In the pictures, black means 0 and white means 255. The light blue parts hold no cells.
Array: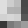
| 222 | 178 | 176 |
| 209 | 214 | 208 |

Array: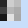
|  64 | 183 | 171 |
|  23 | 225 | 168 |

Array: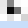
| 235 |   9 | 113 |
| 254 | 227 | 254 |

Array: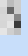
| 211 | 103 | 204 |
| 215 | 218 | 134 |

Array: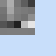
| 117 | 166 | 126 |
| 111 | 143 | 122 |

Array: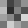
| 190 |  45 | 130 |
| 161 | 136 |  72 |

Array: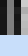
|  23 | 125 |  30 |
|  22 | 127 |  22 |
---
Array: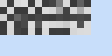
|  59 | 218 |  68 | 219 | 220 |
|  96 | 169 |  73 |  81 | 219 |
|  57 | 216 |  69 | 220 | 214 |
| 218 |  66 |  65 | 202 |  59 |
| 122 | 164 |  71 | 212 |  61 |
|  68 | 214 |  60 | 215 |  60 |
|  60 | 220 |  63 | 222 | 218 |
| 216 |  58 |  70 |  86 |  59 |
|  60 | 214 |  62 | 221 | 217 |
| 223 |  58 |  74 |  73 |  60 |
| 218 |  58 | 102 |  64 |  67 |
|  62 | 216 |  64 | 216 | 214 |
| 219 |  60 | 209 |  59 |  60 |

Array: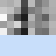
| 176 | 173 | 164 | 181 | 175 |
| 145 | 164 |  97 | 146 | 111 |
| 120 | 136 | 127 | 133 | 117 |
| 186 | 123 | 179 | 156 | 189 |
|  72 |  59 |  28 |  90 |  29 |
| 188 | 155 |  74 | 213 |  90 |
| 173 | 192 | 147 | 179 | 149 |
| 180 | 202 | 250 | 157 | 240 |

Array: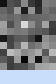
| 118 |  99 | 113 |  63 |  56 | 126 | 136 | 184 | 107 | 173 |
| 125 | 114 | 106 | 162 |  86 | 143 | 154 |  89 | 131 | 165 |
|  38 |  46 | 104 | 101 |  94 |  19 | 124 | 169 |  18 | 161 |
|  56 | 146 | 103 | 140 | 100 |  67 | 110 | 148 | 155 | 108 |
| 136 |  29 |  97 | 216 | 123 |  94 | 180 | 136 |   6 |  78 |
|  70 | 151 | 111 | 116 | 119 |  89 | 108 | 170 | 156 |  75 |
|  80 |  85 | 102 |  79 | 129 |  67 |  69 | 188 |  66 |  61 |
|  18 | 102 | 112 | 160 | 151 |  24 | 178 |  66 |  91 | 140 |

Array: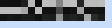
| 188 |  19 |  28 |
| 186 |  20 |  43 |
| 187 |  15 | 166 |
|  35 | 160 |  28 |
| 192 |  17 |  34 |
| 190 |  13 |  30 |
| 132 |  71 | 148 |
| 186 |  18 |  29 |
| 191 |  17 |  33 |
|  13 | 187 |  17 |
| 184 |  17 |  26 |
|  30 | 167 |  27 |
|  16 | 187 |  19 |
|  15 | 187 |  22 |
|  17 | 187 |  17 |

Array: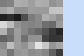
| 156 | 197 | 145 | 154 |  37 |  54 | 165 |  58 |
| 147 | 195 | 162 | 106 |  56 |  53 | 149 |  97 |
| 172 | 154 | 175 | 111 |  82 |  67 | 198 | 134 |
| 174 | 155 | 138 | 136 | 103 | 147 | 227 | 145 |
| 159 | 157 | 124 | 131 | 116 | 146 | 173 | 140 |
| 171 | 144 |  78 | 134 | 134 | 112 | 146 | 155 |
| 174 | 144 |  28 | 147 | 157 | 155 | 158 | 149 |
| 130 | 175 |  45 | 188 | 121 | 112 | 190 | 117 |
| 125 | 163 |  32 | 215 | 178 |  98 | 140 | 152 |

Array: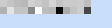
| 189 |  70 |
| 205 | 205 |
| 202 | 196 |
| 203 | 171 |
| 195 |  10 |
| 212 | 183 |
| 195 | 188 |
| 202 | 254 |
| 209 | 137 |
| 184 | 196 |
| 188 | 195 |
| 196 | 227 |
| 204 | 177 |

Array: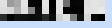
| 224 | 231 |   2 |
| 228 | 226 |   9 |
| 223 | 226 | 216 |
|   6 |   3 |  14 |
|   4 |   2 | 125 |
| 110 |   1 | 225 |
| 228 | 226 | 209 |
|   1 |   3 |  12 |
| 228 | 223 |  39 |
|   4 |  11 |  13 |
|   6 | 132 |  11 |
| 227 | 223 |  15 |
| 168 | 178 |  17 |
| 156 | 215 |   4 |
| 225 | 221 |  43 |

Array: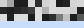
| 215 |  32 |  87 |
| 213 | 207 |  30 |
|  34 | 217 | 192 |
|  27 | 217 | 124 |
| 217 | 219 |  47 |
| 211 | 177 |  29 |
|  46 | 220 | 223 |
| 216 |  60 |  29 |
|  30 |  48 | 222 |
|  29 |  39 | 222 |
| 164 |  31 |  34 |
| 209 |  38 | 221 |
